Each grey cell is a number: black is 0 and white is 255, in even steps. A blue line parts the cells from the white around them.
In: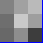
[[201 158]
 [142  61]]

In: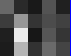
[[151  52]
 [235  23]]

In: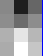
[[108 141]
 [229 183]]

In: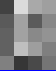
[[162  91]
 [162 137]]

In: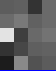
[[121  97]
 [ 62 105]]

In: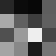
[[ 96  61]
 [154 238]]

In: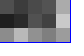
[[ 42  81]
 [185 145]]

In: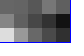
[[ 96  71]
 [153 104]]
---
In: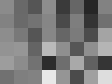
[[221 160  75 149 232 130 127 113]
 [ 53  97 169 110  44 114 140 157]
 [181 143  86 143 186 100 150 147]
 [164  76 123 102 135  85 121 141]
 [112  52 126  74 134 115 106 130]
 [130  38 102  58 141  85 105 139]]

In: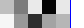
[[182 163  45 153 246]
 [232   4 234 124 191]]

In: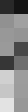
[[152 227]
 [156 198]
 [157 208]
 [110  54]
 [ 72 154]
 [148 152]
 [160 145]
 [ 20  41]]

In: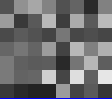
[[ 54  90  68 156  34  34  41  57]
 [230  96 222  69 207 102  99 122]
 [ 94 182 117  41  93  91  96 122]
 [176 128 184  67 156 100 118 102]
 [ 70  78  71 119  68  82  91  74]
 [186  90 171  61 185  89  57 155]
 [129  42 100  81 131 167 145  82]]

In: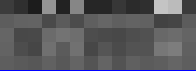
[[ 94 101  94  91  96  83 100  84 100  88  97  87  90  94]
 [ 96 125 119  83  83  75  85  71 113  91 112  70  77  99]
 [100 108 104  81  78  72  74  77 110 115 107  73  72 101]
 [ 92  69  66  97  99  95 102  95  76  91  74  99  98  93]
 [ 59 187 196  47  43  55  38  38 134  34 148  28  47  60]]

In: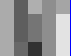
[[227 142  49 104 171]
 [227 142 117  94 171]
 [227 142 117  94 171]
 [165 142 175  94 171]]

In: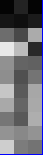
[[115 124 206]
 [147 136 147]
 [174  89 118]
 [169 101 169]
 [167  90 198]
 [116  80 142]
 [ 97 100 145]
 [ 41 188 232]
 [171  73 109]
 [ 27  15  21]
 [  4  35   4]]
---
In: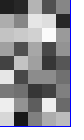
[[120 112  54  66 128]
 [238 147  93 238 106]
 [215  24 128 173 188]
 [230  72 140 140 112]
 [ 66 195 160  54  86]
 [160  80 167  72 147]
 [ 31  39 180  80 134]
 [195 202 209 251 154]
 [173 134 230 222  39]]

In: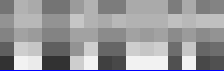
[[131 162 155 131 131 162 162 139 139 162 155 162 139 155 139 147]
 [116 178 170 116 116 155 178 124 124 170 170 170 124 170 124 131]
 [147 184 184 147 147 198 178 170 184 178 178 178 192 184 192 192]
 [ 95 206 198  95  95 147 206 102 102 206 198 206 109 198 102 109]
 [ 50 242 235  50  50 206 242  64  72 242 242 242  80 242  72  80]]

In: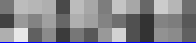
[[175 232  96 139  59 119  88 153 211  80  51 146 139  96]
 [ 66 153 131 160 103 175 160 131 111  80  51 131 125  88]
 [119 188 182 175  73 188 167 125 196 167 103 204 182 111]]

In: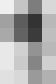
[[161  93  51 184]
 [169  99  59 190]
 [239 196 125 216]
 [232 202 133 208]
 [232 208 147 184]
 [224 216 154 177]]

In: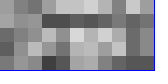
[[158 129 115 158 195 195 209 180 129 201 158]
 [121 150 137  63  86 164 172 129 100  86  86]
 [107 129 144 187 144 216 180 209 172 107 137]
 [164 144 150  78  78  94  86 100 121 100 115]
 [ 94 144 187 150 115 180 187 158 195 107 137]]

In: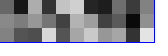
[[130  84  78 216  84 166 201 151 166  51 228]
 [137 124 151 117  65 179 158  65  90  10 144]
 [103  23 173  51 195 208  37  29 111  59 130]]

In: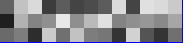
[[106 125  45 202 112 194 125 118  52 210  84  52 112]
 [ 31 178 131 143 232 143 186 224 131 143 151 137 166]
 [ 99 194 218  60  92  68  76  92 218  68 224 218 202]]

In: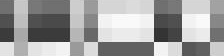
[[ 59 169  59  59  59 182 104 227 235 235 227  52  67 227 235 112]
 [ 80 190  80  74  74 198 135 242 249 249 242  74  80 242 249 135]
 [112 198 120 112 112 205 154 213 213 219 213 112 120 213 213 162]
 [227 176 227 235 242 154 219  96  96  96  96 242 219  88  96 205]]

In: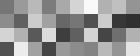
[[212 177  89 220  62  96 212  69 111 177]
 [ 81 236 161  69 154 140 132 185 148 228]
 [118 154 185 124 169 212 249 177 192 148]
 [140  96 204 161 103 118  81 204  55  48]]
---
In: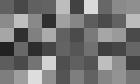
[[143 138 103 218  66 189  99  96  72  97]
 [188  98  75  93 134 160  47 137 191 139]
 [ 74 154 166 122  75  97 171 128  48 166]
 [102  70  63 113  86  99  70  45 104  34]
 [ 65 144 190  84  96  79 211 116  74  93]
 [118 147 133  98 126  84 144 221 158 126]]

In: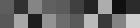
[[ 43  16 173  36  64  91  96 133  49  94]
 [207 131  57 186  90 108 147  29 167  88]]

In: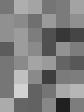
[[163 123 117 164 174 118]
 [144 123 154 112 138 144]
 [ 69  55  80 125 156 144]
 [125 146  80 138 156  92]
 [ 88 100 154 164 138 118]
 [125 123  62 138 192 118]
 [182 169 117  98 210 118]
 [125  32 135  98 101 171]]

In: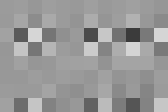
[[150 155 160 156 153 159 153 155 158 151 157 155]
 [138 152 178 158 149 172 148 155 169 140 166 154]
 [213 121  59 114 199  75 154 144 117 214  90 162]
 [121 169 212 173 132 203 151 156 181 118 196 151]
 [150 164 164 164 147 162 161 160 152 150 161 152]
 [157 143 152 148 161 150 154 157 153 157 152 152]
 [155 133 154 138 167 153 143 148 164 154 154 155]
 [198 131  85 124 187  98 152 144 130 197 109 161]]

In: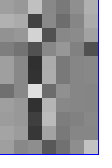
[[176 143 121 136 192 152 159]
 [171 134 109 137  66 171 177]
 [162 139 136  81 211 151 146]
 [ 80 129 151 136  81 115 126]
 [136 134 121 171  48 136 159]
 [136 134 121 173  50 136 159]
 [133 134 144 108 223 136 112]
 [133 134 136 181  49 152 159]
 [136 129 125 187  63 152 156]
 [134 134 121 163  55 156 164]
 [194 142 113  88 142 136 159]]

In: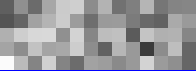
[[134 132 118 181 127 113 179 140 207 203 167 107 144  95]
 [154 170  98 105 123 155 154 110 156 204 180 162 101  84]
 [134 178 176 196  91 192 189 134 211 144 217 216 206 176]
 [102 190 140  59 153 182  97 141 205 168 164 194 141 164]
 [102 143 155 211 153 138 157 162 108 132 208 132 187 251]]

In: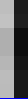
[[ 28 190]
 [ 31 194]
 [ 13 175]
 [ 13 175]
 [ 20 182]
 [ 25 188]
 [ 25 187]]
